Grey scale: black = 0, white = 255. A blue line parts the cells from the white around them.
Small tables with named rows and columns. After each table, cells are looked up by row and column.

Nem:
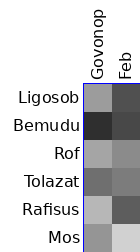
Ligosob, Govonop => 156
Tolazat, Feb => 124
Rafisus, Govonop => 183
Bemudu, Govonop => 47
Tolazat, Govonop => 111
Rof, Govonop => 165

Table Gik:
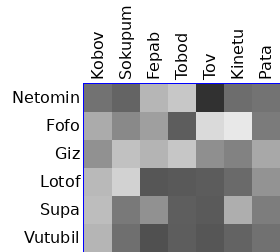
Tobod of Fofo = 93
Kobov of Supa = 189
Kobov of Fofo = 171
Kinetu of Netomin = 109
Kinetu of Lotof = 106
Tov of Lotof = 92
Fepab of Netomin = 182
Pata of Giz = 168
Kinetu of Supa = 174
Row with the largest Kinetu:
Fofo

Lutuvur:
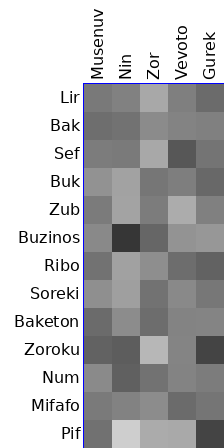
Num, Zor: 114
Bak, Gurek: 128
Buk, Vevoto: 126
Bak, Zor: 139
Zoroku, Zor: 183
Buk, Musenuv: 146
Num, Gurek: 124
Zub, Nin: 163
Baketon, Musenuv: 107
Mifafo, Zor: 140
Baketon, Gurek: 132
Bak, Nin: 114
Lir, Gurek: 107
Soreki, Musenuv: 143
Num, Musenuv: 138
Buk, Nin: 162
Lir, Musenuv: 121

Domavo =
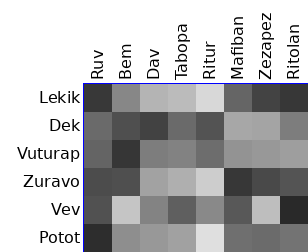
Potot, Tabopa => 161
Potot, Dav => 152
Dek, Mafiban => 167
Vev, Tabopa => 95
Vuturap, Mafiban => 147
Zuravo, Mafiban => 55
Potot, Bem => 142
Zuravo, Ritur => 205
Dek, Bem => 79
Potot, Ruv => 45
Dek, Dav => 66
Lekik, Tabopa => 187
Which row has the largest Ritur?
Potot

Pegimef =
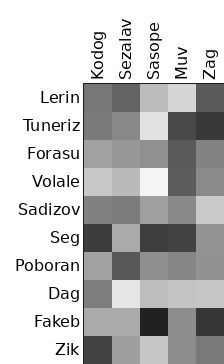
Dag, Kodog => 125
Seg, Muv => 67
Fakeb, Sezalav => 170
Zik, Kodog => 66
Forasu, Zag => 131
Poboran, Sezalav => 88
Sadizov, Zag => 202
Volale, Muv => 92
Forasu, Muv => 89
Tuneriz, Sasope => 225
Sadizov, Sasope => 159
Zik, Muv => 141
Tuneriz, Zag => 56
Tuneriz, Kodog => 122
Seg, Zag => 147
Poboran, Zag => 146
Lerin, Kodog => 119
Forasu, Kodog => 161
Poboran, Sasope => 143
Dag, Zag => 198

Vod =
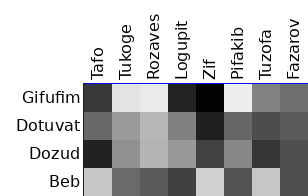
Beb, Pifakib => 83
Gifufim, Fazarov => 111
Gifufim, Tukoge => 227
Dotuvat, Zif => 31
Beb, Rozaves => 90
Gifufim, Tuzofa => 130
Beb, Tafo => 199
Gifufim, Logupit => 35
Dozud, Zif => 66
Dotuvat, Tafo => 105
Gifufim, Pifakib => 238
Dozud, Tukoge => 145
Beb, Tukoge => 106
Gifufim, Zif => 3
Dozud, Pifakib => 135
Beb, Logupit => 64
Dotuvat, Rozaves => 182
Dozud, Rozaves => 180
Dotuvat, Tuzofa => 77

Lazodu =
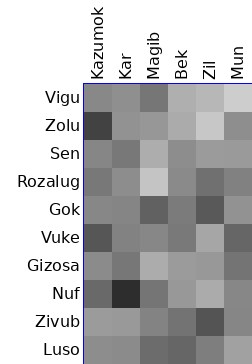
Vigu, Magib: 118
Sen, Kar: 120
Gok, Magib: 97
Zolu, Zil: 199
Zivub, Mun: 134
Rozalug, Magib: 196
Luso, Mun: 161
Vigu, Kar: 143
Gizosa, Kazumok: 139
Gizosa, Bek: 155
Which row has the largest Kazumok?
Zivub

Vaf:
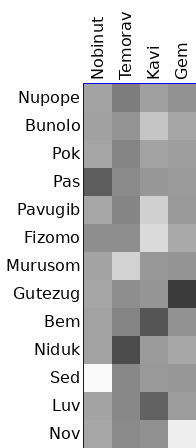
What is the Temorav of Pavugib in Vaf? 133
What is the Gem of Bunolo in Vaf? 166
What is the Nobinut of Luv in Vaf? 163
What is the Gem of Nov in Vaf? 238
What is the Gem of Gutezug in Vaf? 59
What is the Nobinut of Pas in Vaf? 93
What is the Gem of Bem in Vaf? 146
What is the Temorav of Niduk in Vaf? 76
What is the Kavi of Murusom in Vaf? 152
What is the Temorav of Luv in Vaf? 136
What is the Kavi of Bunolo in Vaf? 197
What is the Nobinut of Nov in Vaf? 167
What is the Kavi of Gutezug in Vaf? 149
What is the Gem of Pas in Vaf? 155
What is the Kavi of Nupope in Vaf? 160
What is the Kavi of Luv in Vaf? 98
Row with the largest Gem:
Nov

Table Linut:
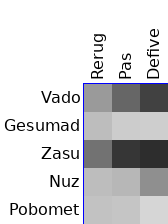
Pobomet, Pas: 197
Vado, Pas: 102
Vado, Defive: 65
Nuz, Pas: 183
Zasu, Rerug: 114
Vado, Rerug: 154
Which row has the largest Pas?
Gesumad

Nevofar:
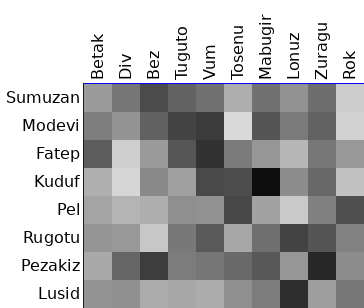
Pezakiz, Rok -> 141
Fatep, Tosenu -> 122
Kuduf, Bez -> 137
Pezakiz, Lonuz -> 150
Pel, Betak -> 164
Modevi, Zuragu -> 98
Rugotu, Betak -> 149
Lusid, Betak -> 148
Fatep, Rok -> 152
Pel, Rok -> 79
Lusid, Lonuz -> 45

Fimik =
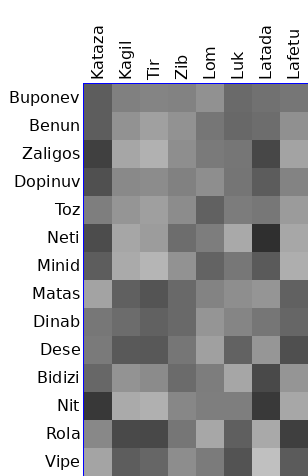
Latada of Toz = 119
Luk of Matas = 142
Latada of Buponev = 113
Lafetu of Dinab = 102
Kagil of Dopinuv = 137
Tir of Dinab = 97
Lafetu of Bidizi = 149
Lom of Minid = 99
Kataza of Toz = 126
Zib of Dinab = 105
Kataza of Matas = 163
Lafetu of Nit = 167
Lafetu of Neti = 167
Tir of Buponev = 132
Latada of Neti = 47
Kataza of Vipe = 164

